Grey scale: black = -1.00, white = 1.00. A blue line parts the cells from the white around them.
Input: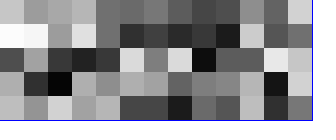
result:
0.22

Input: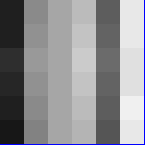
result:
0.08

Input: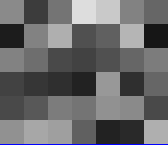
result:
-0.53

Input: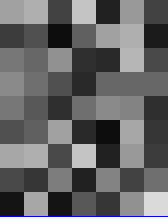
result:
0.37

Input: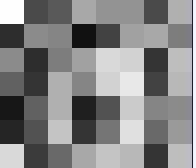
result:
-0.42

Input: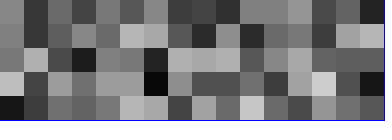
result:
-0.57

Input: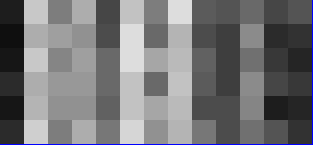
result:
0.57
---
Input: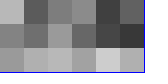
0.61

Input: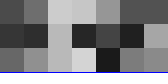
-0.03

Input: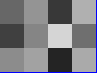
-0.72

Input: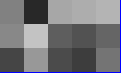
-0.52

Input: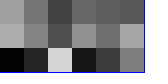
-0.54

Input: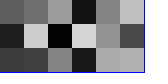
0.33

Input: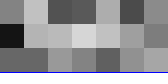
0.14
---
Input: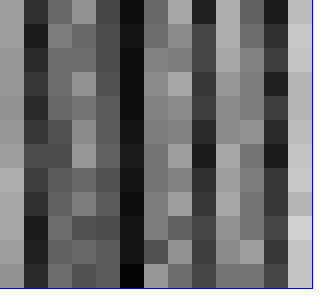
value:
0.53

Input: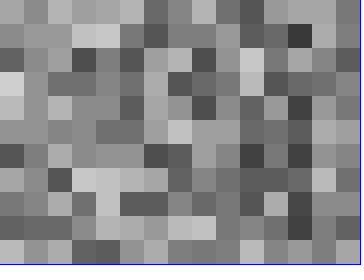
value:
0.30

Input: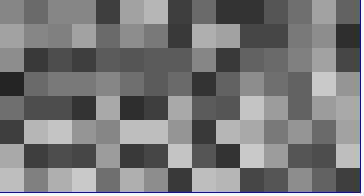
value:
-0.50

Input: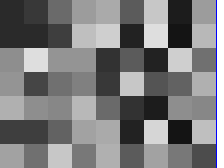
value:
-0.40

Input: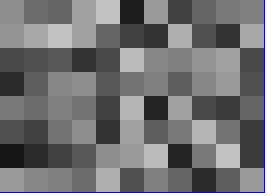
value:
0.21

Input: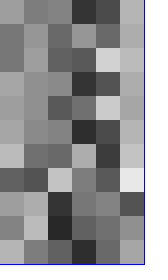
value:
0.30

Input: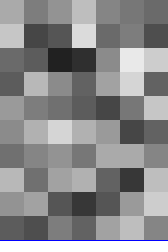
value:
0.04

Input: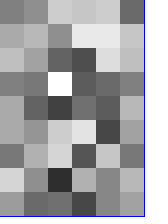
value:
0.27
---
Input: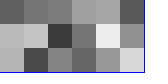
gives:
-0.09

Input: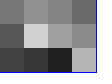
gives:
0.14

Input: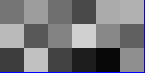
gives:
0.23

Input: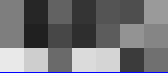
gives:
-0.70

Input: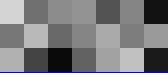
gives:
-0.12

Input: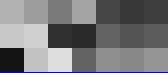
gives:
0.23

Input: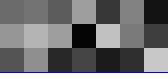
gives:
-0.10

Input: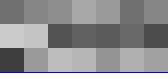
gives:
0.05

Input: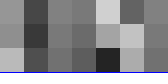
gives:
-0.44

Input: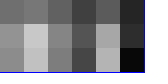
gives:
-0.07
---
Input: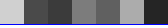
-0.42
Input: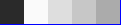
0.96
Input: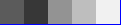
-0.57
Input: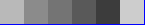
0.09
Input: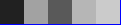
0.27
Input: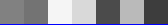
-0.10
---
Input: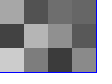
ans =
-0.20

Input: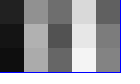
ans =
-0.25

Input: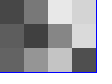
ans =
0.66

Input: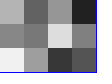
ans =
-0.74

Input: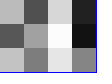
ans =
-0.74

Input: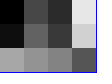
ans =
0.81

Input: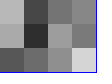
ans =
0.06

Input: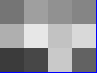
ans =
0.04
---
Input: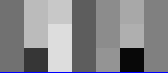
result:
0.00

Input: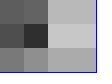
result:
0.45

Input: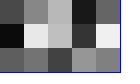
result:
-0.21

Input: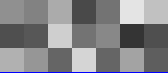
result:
0.51

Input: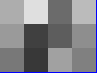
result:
0.47

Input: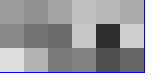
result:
0.34

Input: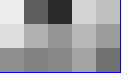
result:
0.50
